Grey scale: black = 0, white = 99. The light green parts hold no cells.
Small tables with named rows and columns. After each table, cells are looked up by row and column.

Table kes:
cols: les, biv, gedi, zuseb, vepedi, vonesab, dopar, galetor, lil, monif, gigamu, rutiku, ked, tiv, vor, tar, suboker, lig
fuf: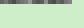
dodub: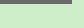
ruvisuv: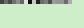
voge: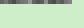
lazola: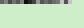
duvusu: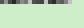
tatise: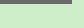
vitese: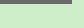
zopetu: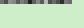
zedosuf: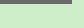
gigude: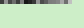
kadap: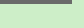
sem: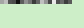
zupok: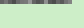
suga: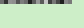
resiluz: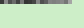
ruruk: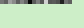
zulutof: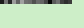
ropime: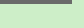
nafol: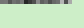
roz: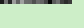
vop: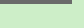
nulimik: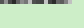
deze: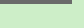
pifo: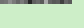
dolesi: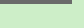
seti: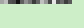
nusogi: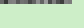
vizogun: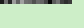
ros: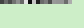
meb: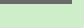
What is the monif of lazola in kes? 59
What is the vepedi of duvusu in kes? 38
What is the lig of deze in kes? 41
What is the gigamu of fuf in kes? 36
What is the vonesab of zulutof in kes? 62
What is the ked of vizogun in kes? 3
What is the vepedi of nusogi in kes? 35
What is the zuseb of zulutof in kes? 60

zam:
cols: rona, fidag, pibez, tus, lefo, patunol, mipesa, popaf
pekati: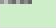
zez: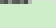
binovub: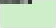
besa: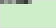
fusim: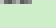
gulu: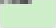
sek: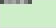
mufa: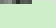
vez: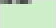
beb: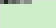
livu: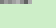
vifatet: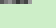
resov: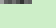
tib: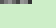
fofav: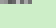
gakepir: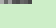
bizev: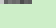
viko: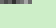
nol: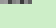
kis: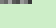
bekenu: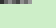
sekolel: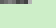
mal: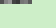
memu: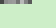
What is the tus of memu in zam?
60
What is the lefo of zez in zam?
34
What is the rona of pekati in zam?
58
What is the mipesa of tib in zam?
53
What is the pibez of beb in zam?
46
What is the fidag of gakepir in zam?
40
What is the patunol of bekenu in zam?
55
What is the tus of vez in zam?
69
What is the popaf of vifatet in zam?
61
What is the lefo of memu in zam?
45
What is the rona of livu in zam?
48
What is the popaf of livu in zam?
67
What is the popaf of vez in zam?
63
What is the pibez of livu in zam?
54
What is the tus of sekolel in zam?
44
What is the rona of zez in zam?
42
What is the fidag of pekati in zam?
75
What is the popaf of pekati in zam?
40
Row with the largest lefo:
fofav

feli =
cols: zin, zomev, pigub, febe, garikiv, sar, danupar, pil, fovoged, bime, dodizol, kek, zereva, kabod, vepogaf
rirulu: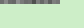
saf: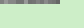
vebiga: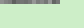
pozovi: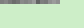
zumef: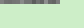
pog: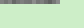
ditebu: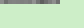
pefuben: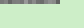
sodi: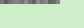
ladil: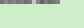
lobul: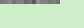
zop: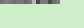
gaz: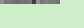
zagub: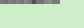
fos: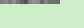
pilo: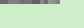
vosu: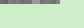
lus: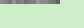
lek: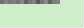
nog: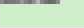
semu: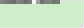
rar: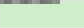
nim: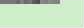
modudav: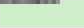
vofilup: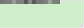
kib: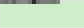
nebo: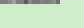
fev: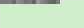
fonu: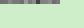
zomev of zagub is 45
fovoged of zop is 70
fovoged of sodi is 38
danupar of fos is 32
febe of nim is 46
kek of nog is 45
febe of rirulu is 40
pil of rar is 50
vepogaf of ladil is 51
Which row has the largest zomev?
saf

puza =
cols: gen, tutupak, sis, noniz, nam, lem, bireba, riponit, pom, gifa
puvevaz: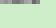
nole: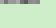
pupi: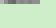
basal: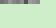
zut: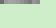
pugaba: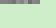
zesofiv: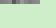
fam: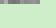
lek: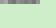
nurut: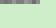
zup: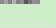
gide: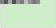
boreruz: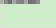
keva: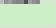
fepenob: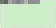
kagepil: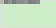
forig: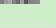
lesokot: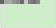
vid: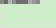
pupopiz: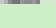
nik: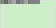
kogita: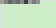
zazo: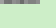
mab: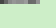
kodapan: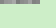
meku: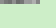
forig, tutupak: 61
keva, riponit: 63
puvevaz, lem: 53
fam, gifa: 55
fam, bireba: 54
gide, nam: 56

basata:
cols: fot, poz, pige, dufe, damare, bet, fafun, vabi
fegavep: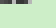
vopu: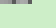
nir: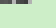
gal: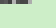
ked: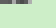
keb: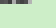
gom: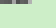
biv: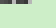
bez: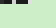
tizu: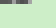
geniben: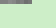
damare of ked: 35
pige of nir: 31
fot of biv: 32
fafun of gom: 36
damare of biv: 25
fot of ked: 37
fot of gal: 32
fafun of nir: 24
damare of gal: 31
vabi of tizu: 64
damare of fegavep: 22
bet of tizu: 31
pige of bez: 10
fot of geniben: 50
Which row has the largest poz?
vopu

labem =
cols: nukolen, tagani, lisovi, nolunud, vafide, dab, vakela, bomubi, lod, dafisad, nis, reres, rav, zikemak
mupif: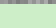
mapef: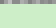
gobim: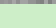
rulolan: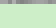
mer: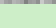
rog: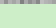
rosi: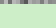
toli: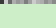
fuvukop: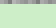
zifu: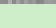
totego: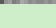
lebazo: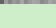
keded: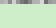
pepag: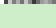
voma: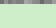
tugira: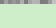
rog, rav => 68
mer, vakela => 50
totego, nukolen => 35
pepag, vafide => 67
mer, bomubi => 60
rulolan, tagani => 64
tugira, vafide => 54
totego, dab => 65
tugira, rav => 61
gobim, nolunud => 64
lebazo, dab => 64
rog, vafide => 70
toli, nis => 67
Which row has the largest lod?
toli

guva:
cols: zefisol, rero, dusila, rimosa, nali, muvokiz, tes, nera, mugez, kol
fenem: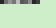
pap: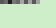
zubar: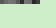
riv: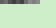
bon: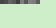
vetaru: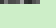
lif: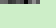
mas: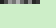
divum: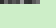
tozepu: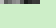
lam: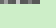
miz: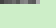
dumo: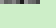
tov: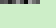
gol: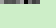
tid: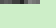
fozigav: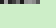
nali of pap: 40
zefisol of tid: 32
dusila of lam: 36
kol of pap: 63
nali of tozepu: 57
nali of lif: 34
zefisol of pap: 34

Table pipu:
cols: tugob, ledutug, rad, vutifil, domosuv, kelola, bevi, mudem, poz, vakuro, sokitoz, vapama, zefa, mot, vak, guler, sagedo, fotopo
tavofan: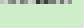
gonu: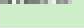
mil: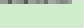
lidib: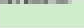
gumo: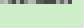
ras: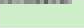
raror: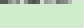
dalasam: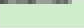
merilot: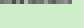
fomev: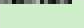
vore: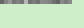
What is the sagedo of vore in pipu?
48
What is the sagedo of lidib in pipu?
57
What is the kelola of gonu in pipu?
83
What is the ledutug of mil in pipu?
59
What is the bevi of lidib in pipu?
36
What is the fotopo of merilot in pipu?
44
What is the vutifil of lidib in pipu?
73

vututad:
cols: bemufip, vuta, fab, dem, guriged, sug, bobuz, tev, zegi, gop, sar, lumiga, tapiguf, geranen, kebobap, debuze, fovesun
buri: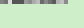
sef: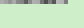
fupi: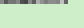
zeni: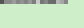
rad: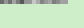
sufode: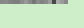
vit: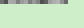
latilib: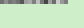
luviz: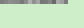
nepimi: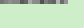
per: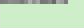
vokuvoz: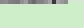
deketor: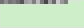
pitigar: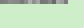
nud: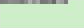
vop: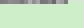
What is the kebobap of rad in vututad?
54
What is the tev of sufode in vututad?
53
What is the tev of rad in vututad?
59
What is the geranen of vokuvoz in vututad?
22
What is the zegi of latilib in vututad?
49
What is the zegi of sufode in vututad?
46
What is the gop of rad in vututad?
66
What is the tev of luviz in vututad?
68
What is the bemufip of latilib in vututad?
44
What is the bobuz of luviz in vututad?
54
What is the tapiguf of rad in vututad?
64
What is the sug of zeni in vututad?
56
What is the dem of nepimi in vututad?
52
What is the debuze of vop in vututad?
62
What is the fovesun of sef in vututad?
49

